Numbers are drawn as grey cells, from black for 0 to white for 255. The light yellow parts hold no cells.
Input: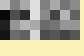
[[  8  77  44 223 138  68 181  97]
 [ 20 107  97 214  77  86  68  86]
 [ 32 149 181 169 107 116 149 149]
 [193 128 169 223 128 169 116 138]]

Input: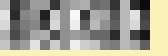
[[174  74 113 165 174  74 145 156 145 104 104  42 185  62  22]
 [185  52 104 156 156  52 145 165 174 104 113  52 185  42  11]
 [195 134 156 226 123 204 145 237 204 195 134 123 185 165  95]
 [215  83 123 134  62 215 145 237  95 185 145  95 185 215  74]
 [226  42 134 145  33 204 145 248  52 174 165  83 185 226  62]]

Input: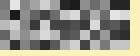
[[ 99 186 143 174 217 186  78  89 197  78 153  57  46]
 [120 228 132 162 207 162  37  27 143 108 143  37  37]
 [132  27 143  99  66 108 197 217  89 174 108 228 217]
 [162  46 132  89  46  89 174 207  66 186 120 197 197]
 [186 207 132  57 207  66  66  78  57 217  78  89  57]]

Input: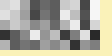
[[ 50  93 137 235 149 190  59 126 224  41]
 [168 202 179 137 159 105 179 235  71 213]
 [179  93 116 105 159 137 168  50 149 126]
 [213 224 168  82 105  93 202 213  71 246]
 [224 202 159  71 116  93 235 190  82 246]]

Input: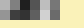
[[149  62  51  95 209 107]
 [181 128  31  84 190 119]]

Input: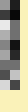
[[ 59   8]
 [ 79 194]
 [112 112]
 [132  19]
 [153  30]
 [165  40]
 [175 112]
 [215  70]
 [233 112]]
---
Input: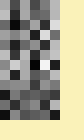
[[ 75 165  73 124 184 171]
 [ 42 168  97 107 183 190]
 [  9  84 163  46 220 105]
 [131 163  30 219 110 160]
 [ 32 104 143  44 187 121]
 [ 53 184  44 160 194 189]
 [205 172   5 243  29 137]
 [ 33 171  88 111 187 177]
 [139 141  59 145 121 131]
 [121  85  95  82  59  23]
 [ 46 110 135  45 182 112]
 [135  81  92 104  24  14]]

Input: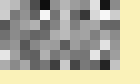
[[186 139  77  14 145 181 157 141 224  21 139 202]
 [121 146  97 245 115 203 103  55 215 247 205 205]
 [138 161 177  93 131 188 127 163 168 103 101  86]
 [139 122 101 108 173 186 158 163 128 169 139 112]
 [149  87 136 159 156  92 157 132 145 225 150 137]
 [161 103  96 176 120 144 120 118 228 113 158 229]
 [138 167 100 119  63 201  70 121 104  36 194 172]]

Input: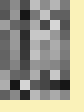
[[139  76 190 140 181 123  97]
 [150  22 119 195  97  96  85]
 [101  83 172  70 214  80 158]
 [155  43 199 197 152 100  95]
 [153  54 177 129 172 129 104]
 [144  56 193 147 166 123  99]
 [131  69 149 142 134 110 102]
 [102  93 173  71 199  95 158]
 [ 22 213  88  70  44  22 174]
 [136  37 184 139 170 136  96]]

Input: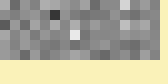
[[107 149 130 174 167 153 140 161 108 138 138 212 136 155 130 173]
 [127 143 149 126  54 146 125 115 121 122 145 128 114 132 136 140]
 [153 110 163 134 170 135 173 131 154 137 134 190 154 167 132  91]
 [134 153 124 149 133 139 233 118 136 135 137 151 142 146 135 166]
 [131 153 139 126 120 134 114 126 139 148 129 118 110 131 138 154]
 [142 107 153 120 134 146 164 152 119 105 129 141 117 158 131 154]]

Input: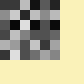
[[ 57 188  18  90  35  56]
 [202  39 190 139 186 141]
 [  8 222  10  80  11  84]
 [191 129  82  81 101  70]
 [155  78 196  56 163 177]
 [222  78 111 163 133  53]]

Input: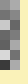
[[171 144]
 [135 115]
 [103 201]
 [124 104]
 [169  97]
 [114 216]
 [171  58]]
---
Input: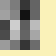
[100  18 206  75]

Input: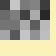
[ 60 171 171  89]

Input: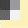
[154 102]

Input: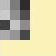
[ 44 143  65]

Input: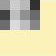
[ 48 144 219]

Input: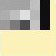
[ 15 184  77]
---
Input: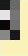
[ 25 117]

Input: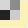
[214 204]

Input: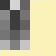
[55 59 97]

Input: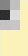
[132 220]

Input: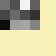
[113 105 165]

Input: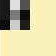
[ 24 123  28]
